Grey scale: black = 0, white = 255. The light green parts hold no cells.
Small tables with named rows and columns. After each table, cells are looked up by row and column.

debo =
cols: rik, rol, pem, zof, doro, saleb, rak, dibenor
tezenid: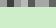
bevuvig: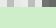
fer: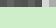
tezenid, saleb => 167
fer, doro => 97
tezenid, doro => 89
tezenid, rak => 168
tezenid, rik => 159
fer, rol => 100

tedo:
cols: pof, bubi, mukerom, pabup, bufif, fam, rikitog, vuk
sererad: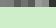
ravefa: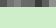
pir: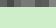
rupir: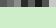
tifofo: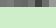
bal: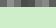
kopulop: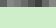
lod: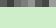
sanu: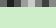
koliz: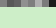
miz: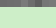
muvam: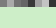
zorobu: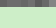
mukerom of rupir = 140
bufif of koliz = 126
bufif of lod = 148
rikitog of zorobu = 105
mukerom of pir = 105
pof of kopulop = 98
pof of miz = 108
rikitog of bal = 137
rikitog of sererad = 142
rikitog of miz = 118
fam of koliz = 176
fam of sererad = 155
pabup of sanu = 157
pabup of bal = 75
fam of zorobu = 92
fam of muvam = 161
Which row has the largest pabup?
sanu

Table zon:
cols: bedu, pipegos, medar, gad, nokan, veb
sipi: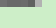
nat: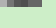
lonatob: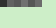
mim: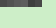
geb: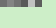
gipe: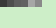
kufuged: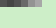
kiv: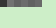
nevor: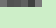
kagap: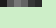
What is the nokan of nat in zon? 102
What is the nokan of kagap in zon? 55
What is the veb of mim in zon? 71
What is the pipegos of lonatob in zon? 98
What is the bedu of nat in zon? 177
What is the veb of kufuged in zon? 167
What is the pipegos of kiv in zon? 114
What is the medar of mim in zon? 90
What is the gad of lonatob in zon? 113
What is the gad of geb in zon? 89
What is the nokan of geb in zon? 193
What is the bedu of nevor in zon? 113
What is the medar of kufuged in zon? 82
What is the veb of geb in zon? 93
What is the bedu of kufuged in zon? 82
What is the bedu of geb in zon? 111
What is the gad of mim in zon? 93

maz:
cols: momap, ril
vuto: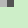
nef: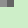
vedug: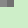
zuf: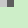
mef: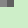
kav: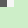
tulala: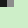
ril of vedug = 113
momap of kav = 92
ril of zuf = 94
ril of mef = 96
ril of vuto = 83
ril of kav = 246
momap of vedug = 136
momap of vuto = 183

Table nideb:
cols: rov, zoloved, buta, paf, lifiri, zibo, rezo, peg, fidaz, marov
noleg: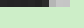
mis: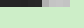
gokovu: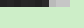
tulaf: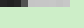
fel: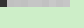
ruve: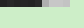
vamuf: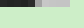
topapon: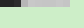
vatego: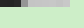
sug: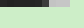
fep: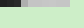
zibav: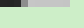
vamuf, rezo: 199
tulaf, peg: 199
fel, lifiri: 197
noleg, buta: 37
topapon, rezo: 197
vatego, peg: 199
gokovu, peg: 186
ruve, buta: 36
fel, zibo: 197
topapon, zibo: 198
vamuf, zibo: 162
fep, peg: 199
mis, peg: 196
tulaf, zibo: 198
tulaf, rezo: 198
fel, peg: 200
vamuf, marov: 196
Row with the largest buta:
fel

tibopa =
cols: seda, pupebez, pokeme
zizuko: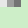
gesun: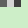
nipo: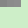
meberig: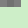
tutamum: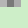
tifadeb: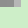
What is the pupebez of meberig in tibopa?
113
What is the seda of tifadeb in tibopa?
142
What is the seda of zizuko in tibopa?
231
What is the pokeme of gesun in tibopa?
63
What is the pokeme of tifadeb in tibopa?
182
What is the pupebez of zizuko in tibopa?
157
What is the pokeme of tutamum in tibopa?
171
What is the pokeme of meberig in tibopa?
125
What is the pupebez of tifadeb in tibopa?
143
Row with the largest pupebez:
gesun

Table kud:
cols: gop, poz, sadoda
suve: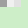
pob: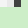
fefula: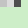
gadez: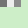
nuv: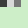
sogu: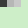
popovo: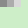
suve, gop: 159
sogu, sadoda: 200
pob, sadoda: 65
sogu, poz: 182
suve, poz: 240
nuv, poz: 216
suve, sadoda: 226
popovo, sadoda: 217
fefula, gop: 195
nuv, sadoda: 118
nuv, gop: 59
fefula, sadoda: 78

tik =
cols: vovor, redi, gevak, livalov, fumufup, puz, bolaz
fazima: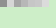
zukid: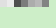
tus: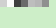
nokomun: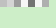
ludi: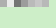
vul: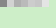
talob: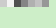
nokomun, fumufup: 115
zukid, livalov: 124
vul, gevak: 175
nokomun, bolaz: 175
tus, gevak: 63
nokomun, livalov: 246
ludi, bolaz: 184
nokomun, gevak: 156
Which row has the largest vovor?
zukid

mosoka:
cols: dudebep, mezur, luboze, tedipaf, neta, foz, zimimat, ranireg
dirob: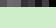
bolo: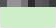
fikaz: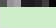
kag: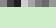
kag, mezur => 66
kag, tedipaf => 206
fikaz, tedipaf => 31
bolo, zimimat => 84
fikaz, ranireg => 8
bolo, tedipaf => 116
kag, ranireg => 152
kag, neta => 164
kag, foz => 123
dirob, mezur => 107
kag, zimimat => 106
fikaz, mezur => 147
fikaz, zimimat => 62
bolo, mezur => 147
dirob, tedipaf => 52

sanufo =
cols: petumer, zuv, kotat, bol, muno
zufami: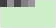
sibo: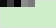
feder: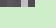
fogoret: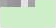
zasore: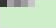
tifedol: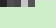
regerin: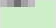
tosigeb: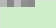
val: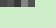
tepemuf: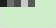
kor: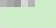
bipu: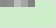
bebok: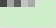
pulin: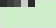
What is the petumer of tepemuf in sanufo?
29
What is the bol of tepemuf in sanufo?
200
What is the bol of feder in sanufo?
192
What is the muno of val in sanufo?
82
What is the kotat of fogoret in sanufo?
149
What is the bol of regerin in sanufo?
161
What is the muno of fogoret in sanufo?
163
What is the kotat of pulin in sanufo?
79
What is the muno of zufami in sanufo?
151
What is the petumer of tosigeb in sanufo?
183
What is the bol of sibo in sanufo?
139
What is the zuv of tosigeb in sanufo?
137
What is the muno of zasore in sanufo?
197

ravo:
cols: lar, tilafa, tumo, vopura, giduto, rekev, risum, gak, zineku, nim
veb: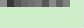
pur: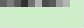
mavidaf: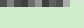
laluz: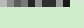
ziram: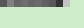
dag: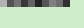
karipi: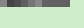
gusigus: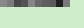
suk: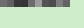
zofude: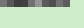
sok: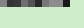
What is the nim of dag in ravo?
48
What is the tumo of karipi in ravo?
78
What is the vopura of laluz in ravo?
121
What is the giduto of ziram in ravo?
102
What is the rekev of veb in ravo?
121
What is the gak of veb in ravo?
137
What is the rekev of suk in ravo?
156
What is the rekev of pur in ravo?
179
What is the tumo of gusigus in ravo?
72
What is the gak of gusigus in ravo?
90
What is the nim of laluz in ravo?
25
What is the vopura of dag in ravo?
56
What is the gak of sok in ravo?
141

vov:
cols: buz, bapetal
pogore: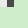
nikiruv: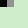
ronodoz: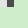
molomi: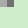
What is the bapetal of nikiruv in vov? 147
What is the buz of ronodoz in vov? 228
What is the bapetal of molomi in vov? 113
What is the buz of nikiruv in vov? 7
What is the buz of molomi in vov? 171
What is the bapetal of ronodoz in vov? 75
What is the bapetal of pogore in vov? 73
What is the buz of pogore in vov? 236

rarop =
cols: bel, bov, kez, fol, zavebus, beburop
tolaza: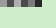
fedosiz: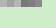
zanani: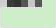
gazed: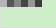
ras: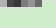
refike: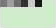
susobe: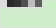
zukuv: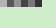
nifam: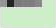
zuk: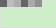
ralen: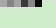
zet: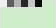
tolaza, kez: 175
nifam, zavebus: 126
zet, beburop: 10
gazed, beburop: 60
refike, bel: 121
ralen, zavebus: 135
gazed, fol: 69
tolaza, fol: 74

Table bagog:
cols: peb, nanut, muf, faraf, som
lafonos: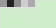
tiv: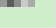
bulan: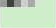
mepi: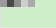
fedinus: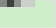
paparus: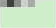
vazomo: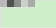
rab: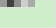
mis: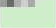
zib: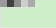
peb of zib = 154
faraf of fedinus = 206
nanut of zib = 65
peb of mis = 154
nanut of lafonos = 35
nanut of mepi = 73
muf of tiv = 141
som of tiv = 170
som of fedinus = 205
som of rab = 170
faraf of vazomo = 206
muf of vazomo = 141
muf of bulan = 141
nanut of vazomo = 82
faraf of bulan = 206
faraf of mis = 206

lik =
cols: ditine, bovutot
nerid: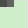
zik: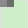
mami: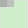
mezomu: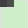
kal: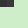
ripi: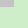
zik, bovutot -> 109
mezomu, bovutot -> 79
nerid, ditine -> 75
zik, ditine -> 139
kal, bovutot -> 57
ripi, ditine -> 197
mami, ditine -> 174
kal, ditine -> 50
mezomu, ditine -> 62
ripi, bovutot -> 195
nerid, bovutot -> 99
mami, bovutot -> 191
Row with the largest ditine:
ripi

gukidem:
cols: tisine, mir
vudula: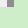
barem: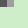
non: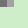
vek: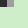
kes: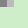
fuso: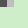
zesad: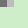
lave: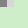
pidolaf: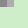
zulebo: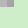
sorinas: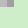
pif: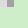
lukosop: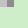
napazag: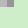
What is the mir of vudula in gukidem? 142
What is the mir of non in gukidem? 163
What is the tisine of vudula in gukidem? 239
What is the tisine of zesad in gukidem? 113
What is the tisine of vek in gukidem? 46
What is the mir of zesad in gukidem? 189
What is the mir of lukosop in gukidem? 141
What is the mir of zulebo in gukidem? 165
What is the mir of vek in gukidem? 159
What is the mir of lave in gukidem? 215
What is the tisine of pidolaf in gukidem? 137
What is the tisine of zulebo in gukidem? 183
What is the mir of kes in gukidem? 187

